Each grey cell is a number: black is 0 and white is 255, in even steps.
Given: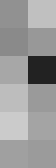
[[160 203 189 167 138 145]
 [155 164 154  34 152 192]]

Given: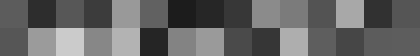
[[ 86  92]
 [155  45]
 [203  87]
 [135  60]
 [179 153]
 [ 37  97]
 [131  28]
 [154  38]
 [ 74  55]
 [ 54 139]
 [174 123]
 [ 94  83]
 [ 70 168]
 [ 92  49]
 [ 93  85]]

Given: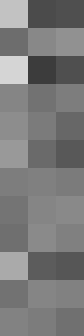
[[130 114 170 111 116 125 153 141 133 213 109 194]
 [124 133  92 138 133 128 106 123 114  60 136  75]
 [112 129  86 128 137 123  88 103 125  79 145  79]]

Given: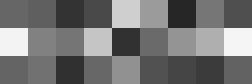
[[100 243 102]
 [113 129  95]
 [ 48 117  51]
 [103 197  73]
 [145  49 207]
 [ 81 106 155]
 [ 69 148  38]
 [ 59 175 118]
 [ 98 245  79]]

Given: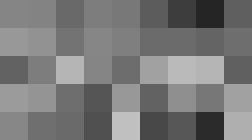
[[135 155  98 152 133]
 [111 148 125 146 131]
 [106 110 181 115 105]
 [ 80  85 133 134 125]
 [192 152 109 127 120]
 [ 72  98 161 107  92]
 [ 87 143 186 107  61]
 [ 43 119 181 100  37]
 [175 161  96 110  95]]

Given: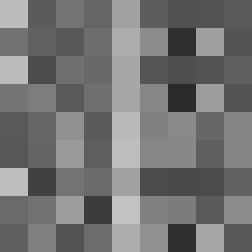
[[ 96 106 190  87  89 116 188 114 188]
 [128 113  65 100 102 125  76  97  91]
 [ 84 157 115 155 145  89 111  88 115]
 [108  59 106  94  91 111 104 109 101]
 [174 195 161 189 186 166 167 172 160]
 [144 129  76 134 129 134  86 140  93]
 [ 48 124  73 136 137  43  78  47  81]
 [165  89  75  94 103 156  83 159  82]
 [ 88 140  98 132 132  83  95  84  89]]
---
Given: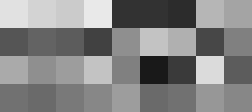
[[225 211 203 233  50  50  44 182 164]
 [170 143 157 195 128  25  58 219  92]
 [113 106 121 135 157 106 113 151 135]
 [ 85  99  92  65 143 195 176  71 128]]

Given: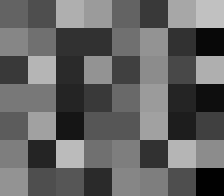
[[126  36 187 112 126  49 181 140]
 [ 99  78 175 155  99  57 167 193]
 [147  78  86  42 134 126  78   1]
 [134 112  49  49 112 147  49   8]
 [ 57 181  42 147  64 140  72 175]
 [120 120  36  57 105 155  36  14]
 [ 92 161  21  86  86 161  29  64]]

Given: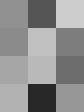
[[145  85 205]
 [178  40 151]
 [139 192 125]
 [166 185 109]]

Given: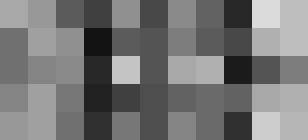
[[112 160 144  19  91  84 125  91  72 176 190]
 [112 132 138  40 196  84 168 176  27  84 125]
 [132 160 119  33  64  78  98 106  98 168 176]
 [152 160 112  48 119  78 132 106  48 204 182]
 [168 152  91  64 144  72 138  98  40 219 190]]

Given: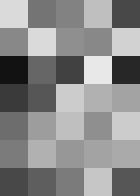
[[ 58  86 204 177 163]
 [109 157 191 143 204]
 [123 177 151 163 170]
 [136 218 143 136 210]
 [218 116 130 191  72]
 [ 72  94 123 198  86]
 [ 18 102  65 232  39]]

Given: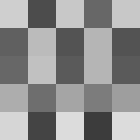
[[214  68 220  60 220]
 [207  76 200 103 200]
 [173 110 165 124 158]
 [103 193  90 181  90]
 [ 96 187  83 181  83]]

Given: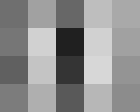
[[111 161 103 190 169]
 [124 175  89 183 140]
 [ 96 196  52 215 148]
 [118 209  32 209 161]]
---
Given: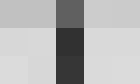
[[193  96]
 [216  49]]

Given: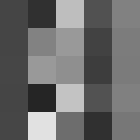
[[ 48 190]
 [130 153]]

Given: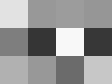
[[152 156]
 [ 53 248]]

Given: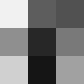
[[ 93  81]
 [ 39 121]]

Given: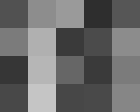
[[141 154]
 [176  58]]

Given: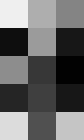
[[174 132]
 [155  23]]
